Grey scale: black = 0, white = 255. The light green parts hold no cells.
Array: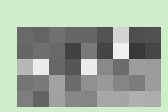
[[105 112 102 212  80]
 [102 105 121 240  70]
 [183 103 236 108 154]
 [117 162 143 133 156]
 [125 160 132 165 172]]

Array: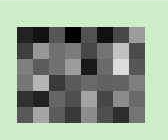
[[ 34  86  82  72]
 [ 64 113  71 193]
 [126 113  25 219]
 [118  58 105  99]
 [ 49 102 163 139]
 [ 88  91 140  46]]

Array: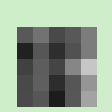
[[ 88  73 124]
 [ 33  46 124]
 [ 65  69 198]
 [ 73  45 149]
 [ 74  28 163]]

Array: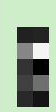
[[ 33]
 [134]
 [ 51]
 [ 64]
 [ 41]]

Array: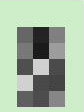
[[102 128]
 [120 156]
 [ 79  75]
 [209  68]
 [ 95 134]]

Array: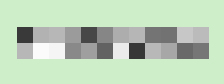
[[ 57 183  71 173 116 199]
 [183 245 159 235 184 105]]

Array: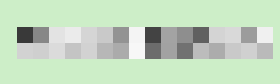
[[ 57 227 213 147  67 142 212 156]
 [210 219 210 171 108 113 172 208]]

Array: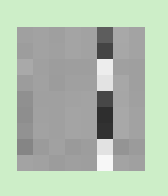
[[160 159 162 168]
 [157 160 162 167]
 [169 157 158 160]
 [156 156 160 167]
 [144 160 163 166]
 [142 160 163 168]
 [146 160 163 168]
 [133 161 157 148]
 [163 156 158 163]]
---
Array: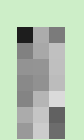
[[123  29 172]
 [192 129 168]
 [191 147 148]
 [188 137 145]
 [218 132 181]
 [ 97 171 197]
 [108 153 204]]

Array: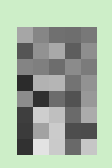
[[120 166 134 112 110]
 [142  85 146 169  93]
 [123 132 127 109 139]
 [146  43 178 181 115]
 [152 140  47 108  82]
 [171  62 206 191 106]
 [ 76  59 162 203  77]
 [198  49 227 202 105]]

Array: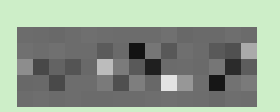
[[107 108 107 105 108 111 109 108 108 108 112 104 106 106 110]
 [170 112 109 112 108 108  91 106  19 118  88 111 107  89  80]
 [ 93 141  72  99  84 105 188 123  89  31 107 108 106 118  43]
 [122 104 105  73 109 109 122  79 126 104 227 151 110  22 114]
 [109 108 110 107 109 107 107 108 108 110 112 110 109 105 110]]

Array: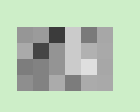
[[167 150 155  59 203 122]
 [169 170  69 148 203 177]
 [167 125 130 148 203 223]
 [169 142 130 171 124 171]]

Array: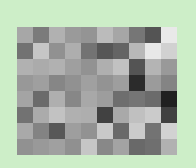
[[233 167 123 177 154 148 187 166 118  84]
 [209 114 198 145 174 115  86 100 184 232]
 [153 177 171 177 159 146 175 193  84 180]
 [132 152 159 134 145 160 147 158  43 155]
 [ 32 164 107 175 135 168 157 110 117 107]
 [ 65 114 171 194 176 174  65 169 192 203]
 [210 169 131  88 158 146 201 105 203 115]
 [177 145 153 160 144 198 136 163 105 111]]

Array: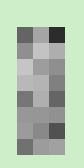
[[ 44 100 165]
 [174 143 195]
 [143 197 157]
 [128 184 180]
 [101 118 175]
 [145 151 150]
 [ 81 155 137]
 [161 113 156]]

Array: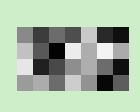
[[ 15 137  60 108  78 201  41]
 [171 193  88   3 236 174 243]
 [ 15 230  32  73 142 174 108]
 [ 93 155 172 108 205 146   7]]

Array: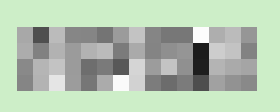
[[150 168  79 187 134 133 116 155 195 133 119 119 252 174 187]
 [130 172 129 178 155 178 187 123 170 132 143 149  28 205 195]
 [165 137 181 195 155 110 122  88 213 156 195 144  30 180 170]
 [137 133 179 229 156 118 171 250 210 124 108 123  78 161 146]]

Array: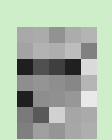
[[180 168 171 146 172]
 [128 163 178 174 189]
 [218  31  80  63  32]
 [181 142 148 142 135]
 [233  31 141 144 151]
 [170 122  89 209 166]
 [174 127 159 149 167]]
